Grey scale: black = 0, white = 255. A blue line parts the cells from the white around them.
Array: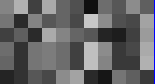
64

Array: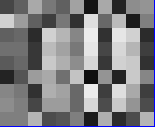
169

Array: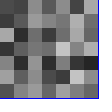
140

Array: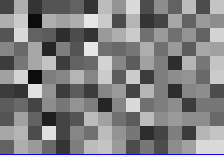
52

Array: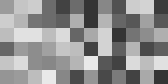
205

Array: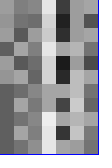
135

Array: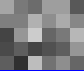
108

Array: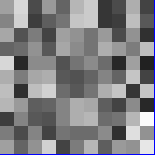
75
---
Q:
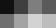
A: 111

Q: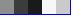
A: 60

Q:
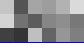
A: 191

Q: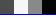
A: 77

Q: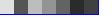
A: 148

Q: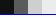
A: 17
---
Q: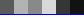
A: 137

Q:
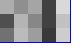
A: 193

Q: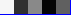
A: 96

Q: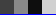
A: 64

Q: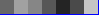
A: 134

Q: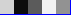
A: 146

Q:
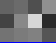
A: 136
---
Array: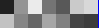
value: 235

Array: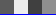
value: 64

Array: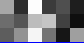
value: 253

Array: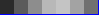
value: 141

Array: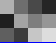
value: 73

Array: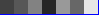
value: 130
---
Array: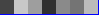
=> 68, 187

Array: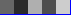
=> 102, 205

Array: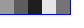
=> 154, 116

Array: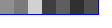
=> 143, 78

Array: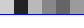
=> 207, 155

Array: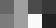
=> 102, 34
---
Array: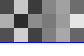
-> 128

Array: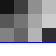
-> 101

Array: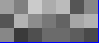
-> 107

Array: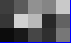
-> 70

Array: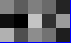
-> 141

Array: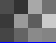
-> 100

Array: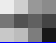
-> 188

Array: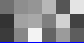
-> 100

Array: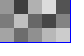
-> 144
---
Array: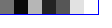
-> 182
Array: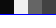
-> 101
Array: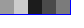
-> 28
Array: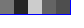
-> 204
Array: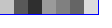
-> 47
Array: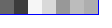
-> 246
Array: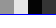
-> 4
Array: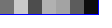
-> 77
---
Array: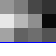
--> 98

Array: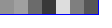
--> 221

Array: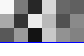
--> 200

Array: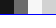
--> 108

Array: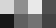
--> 96

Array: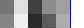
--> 42

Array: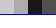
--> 172

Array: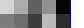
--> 61

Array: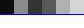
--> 89
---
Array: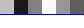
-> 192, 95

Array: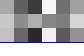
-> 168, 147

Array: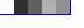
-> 251, 145

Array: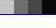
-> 197, 8

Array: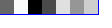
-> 103, 206

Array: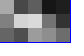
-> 169, 109

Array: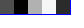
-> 78, 43

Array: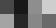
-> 72, 106

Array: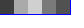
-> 61, 81

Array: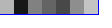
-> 182, 196
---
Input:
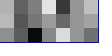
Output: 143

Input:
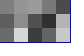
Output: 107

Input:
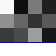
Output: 59

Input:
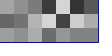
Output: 158

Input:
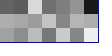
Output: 161

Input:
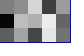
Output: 94

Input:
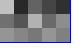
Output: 149

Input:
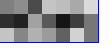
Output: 196
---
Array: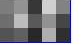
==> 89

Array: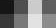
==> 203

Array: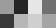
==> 230

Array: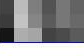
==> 134

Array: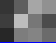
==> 119

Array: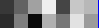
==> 161
